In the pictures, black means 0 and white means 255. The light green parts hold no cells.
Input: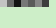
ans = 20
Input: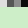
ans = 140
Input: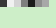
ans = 212
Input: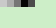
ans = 118
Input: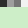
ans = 117
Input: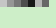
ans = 119
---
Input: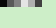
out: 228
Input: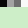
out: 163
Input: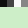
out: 69
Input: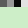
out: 153
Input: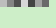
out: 67
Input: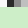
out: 42
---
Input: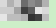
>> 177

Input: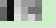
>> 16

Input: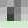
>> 172

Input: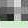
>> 161

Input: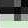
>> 52

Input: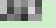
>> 94

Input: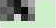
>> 60
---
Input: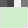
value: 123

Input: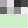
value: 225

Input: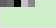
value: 136

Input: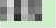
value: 205

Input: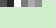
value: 172

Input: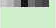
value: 182

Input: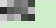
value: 201

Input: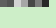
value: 166

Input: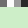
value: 154

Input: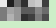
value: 204
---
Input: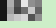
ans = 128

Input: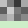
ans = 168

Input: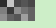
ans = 72

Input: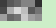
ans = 47

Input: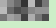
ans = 118

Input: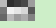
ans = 156

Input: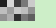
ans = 202
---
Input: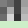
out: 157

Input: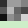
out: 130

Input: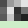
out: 227

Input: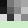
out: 166

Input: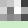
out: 62

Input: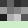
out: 59
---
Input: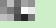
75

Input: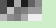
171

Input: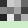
230

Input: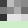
228

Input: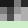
82

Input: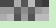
85
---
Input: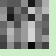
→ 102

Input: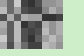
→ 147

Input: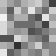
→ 148

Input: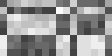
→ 81

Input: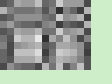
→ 156

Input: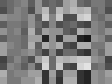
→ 120
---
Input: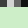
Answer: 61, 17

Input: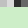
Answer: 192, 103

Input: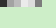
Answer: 47, 124

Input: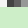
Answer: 244, 151

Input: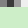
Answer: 129, 239

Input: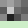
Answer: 147, 121

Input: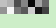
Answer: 192, 65
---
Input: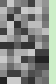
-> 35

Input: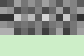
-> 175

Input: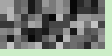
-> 122

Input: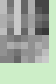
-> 130

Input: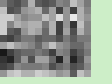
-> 148

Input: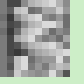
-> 123

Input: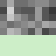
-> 126
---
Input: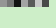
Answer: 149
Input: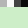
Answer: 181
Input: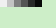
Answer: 240
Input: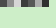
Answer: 75
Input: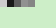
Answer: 204
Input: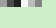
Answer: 160
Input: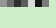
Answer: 148
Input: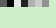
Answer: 92
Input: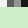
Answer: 243
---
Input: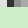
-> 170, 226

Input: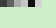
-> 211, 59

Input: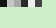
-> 68, 18

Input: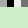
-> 115, 170

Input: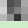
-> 168, 182

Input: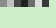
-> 56, 140

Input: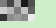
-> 81, 53
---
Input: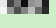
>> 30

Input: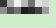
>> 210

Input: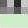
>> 200

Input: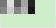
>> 35

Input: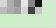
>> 20

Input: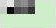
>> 106

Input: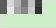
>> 63

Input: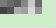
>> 107

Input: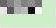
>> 116
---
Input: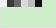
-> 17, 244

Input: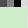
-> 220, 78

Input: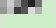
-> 112, 152

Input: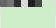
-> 73, 103

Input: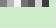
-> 62, 128

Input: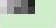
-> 35, 203

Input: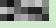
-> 139, 62

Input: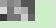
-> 86, 59

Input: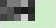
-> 52, 65
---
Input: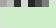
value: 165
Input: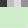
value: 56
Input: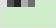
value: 225
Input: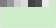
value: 126
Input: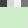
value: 65
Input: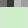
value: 112
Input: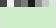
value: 69
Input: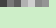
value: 65
